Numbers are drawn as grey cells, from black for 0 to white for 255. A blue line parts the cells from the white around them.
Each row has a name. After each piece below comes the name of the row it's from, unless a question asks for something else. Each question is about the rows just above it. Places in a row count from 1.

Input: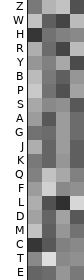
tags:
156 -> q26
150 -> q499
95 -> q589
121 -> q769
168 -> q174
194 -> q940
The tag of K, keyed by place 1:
q769
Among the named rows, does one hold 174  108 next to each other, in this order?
yes
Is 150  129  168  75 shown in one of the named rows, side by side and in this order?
yes
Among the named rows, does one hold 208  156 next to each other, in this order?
no
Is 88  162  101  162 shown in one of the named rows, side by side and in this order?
no

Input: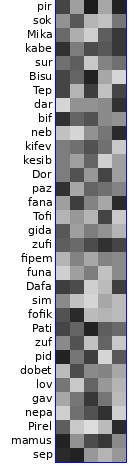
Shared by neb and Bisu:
213
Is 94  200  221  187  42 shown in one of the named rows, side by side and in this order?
yes
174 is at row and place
Mika, 2

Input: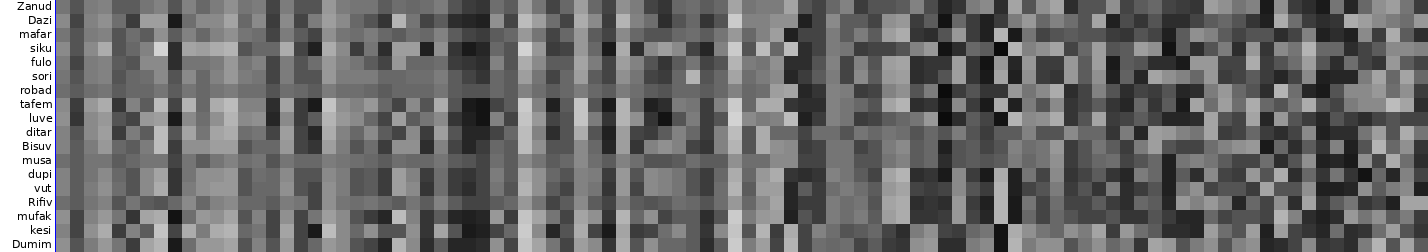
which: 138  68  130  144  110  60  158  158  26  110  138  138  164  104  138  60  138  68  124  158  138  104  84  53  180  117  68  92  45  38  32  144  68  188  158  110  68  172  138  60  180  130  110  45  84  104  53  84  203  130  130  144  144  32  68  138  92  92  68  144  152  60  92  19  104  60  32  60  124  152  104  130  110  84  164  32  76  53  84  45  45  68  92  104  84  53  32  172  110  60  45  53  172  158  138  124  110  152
Dazi
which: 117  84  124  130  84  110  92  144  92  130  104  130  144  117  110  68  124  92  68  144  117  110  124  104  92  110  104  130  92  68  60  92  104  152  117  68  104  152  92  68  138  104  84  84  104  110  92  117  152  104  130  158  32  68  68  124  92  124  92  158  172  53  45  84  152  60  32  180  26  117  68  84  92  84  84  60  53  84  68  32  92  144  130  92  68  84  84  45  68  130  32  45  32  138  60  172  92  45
mafar
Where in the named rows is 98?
sori, 77
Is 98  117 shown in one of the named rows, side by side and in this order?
no
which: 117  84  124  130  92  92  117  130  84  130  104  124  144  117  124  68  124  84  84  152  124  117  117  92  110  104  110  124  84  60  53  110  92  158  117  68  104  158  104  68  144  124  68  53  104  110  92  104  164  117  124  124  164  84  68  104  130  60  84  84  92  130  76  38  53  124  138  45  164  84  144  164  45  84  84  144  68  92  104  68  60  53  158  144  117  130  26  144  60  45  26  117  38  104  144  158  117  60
Zanud
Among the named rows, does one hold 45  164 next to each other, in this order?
yes
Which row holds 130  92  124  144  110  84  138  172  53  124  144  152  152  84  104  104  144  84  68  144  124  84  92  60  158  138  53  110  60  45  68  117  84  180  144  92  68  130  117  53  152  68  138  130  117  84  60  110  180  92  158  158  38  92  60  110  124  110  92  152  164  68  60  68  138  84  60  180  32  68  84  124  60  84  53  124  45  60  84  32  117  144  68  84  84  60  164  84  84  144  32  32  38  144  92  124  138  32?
vut

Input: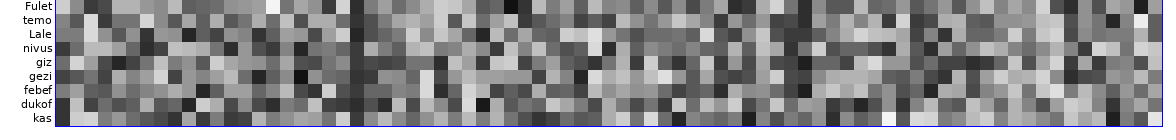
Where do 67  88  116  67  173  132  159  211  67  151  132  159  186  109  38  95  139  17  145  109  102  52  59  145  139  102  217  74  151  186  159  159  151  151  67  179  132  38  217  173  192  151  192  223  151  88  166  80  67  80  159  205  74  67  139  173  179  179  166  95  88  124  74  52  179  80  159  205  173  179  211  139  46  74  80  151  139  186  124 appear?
gezi
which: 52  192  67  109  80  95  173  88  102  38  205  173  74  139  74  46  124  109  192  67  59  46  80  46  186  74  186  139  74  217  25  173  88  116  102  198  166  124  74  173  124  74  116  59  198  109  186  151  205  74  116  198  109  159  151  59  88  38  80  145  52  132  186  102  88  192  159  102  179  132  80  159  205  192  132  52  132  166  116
dukof
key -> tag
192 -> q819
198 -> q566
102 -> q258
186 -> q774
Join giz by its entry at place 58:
q774
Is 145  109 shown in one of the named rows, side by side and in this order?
yes

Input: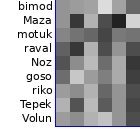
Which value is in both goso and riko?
156
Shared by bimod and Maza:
148
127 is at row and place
goso, 4

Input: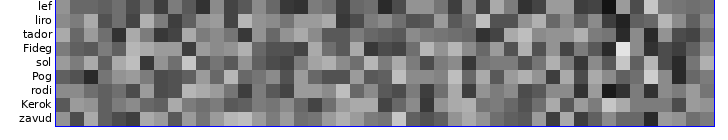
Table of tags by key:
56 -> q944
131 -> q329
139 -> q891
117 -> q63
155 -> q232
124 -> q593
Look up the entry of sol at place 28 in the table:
q593
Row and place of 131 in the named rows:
Pog, 28
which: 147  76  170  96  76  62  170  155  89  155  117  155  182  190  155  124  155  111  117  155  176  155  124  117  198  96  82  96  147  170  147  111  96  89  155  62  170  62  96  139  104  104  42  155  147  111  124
zavud
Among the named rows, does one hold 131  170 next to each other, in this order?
no
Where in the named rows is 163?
sol, 19
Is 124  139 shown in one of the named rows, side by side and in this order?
yes

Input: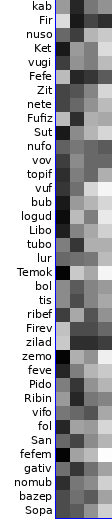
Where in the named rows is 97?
nufo, 1
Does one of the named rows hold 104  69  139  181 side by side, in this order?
yes
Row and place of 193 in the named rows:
Firev, 1
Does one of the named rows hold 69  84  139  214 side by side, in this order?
no
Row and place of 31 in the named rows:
Libo, 1

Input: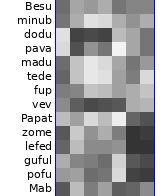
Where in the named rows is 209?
guful, 5
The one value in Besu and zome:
173
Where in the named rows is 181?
vev, 7
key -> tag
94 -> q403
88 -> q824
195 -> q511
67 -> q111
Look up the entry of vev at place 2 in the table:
q403
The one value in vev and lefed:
139
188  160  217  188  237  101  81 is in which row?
Papat

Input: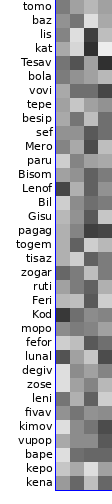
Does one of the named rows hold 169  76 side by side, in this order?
yes
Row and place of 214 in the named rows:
kat, 2
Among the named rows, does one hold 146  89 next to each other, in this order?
yes
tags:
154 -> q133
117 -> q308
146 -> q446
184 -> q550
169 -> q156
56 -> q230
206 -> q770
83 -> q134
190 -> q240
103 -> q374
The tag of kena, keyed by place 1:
q133
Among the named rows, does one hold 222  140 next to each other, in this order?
yes
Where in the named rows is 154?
kena, 1

